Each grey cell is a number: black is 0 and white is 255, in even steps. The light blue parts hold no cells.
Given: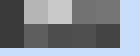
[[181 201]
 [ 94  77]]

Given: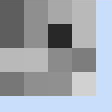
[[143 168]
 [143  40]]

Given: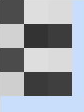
[[222 219]
 [ 51  60]]

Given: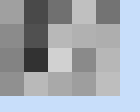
[[ 73 112]
 [ 80 184]]

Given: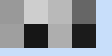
[[206 185]
 [ 22 174]]

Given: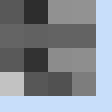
[[ 45 145]
 [ 97  99]]

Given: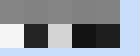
[[130 133]
 [ 36 212]]
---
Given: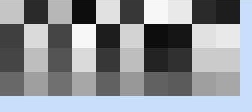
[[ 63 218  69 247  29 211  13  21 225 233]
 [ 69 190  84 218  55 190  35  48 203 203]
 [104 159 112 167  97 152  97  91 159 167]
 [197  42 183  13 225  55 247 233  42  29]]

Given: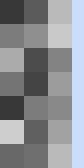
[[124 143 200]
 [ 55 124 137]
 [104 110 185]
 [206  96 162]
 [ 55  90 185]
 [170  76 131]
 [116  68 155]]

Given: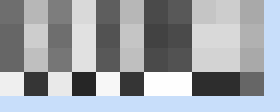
[[102 205 110 225  82 197  66  74 217 217 177]
 [102 191 118 225  88 191  74  82 211 211 169]
 [110 183 125 217  94 183  74  88 197 205 169]
 [239  53 233  38 247  53 254 254  45  45 102]]

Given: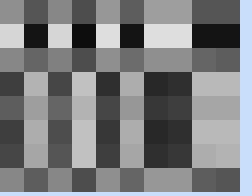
[[ 62 179  70 193  47 173  40  47 185 185]
 [ 62 173  77 193  55 173  40  47 185 185]
 [ 70 166  85 193  62 166  47  55 173 179]
 [ 93 158 101 179  70 151  55  62 166 166]
 [135 101 128  77 143 108 143 143 101  93]
 [135  93 135  77 143 101 151 151  93  85]
 [143  85 135  77 151  93 158 158  85  85]
 [214  20 214  13 222  20 222 222  20  20]]

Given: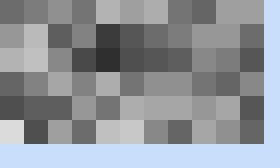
[[179 192 136  73  47  79  86  94 136 124  86]
 [151 186  94 130  59  86 108 124 151 151 108]
 [101 130 166 130 173 116 144 144 116 101 136]
 [108 124 144 116 179 159 173 116 101 159 159]
 [ 79  94  94 151 116 173 166 166 151 166  86]
 [219  79 159 108 192 200 136 101 166 144 101]]

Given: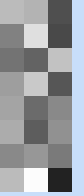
[[187 252  34]
 [129 223  73]
 [158 201  86]
 [187 179  79]
 [137 151 122]
 [164 107 137]
 [115  99 194]
 [172  93 145]]

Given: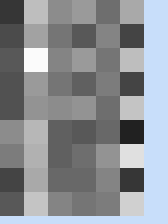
[[ 88 251 132 154 117 190]
 [ 88 196 132 117 124 208]
 [ 54 190 140 154 110 169]
 [140 183  96  88 104  33]
 [124 177  96 110 147 224]
 [ 68 169 104 104 132  54]
 [ 75 162 117  88 132  68]
 [ 81 154 117  96 124  68]
 [ 81 147 140 147 110 196]]
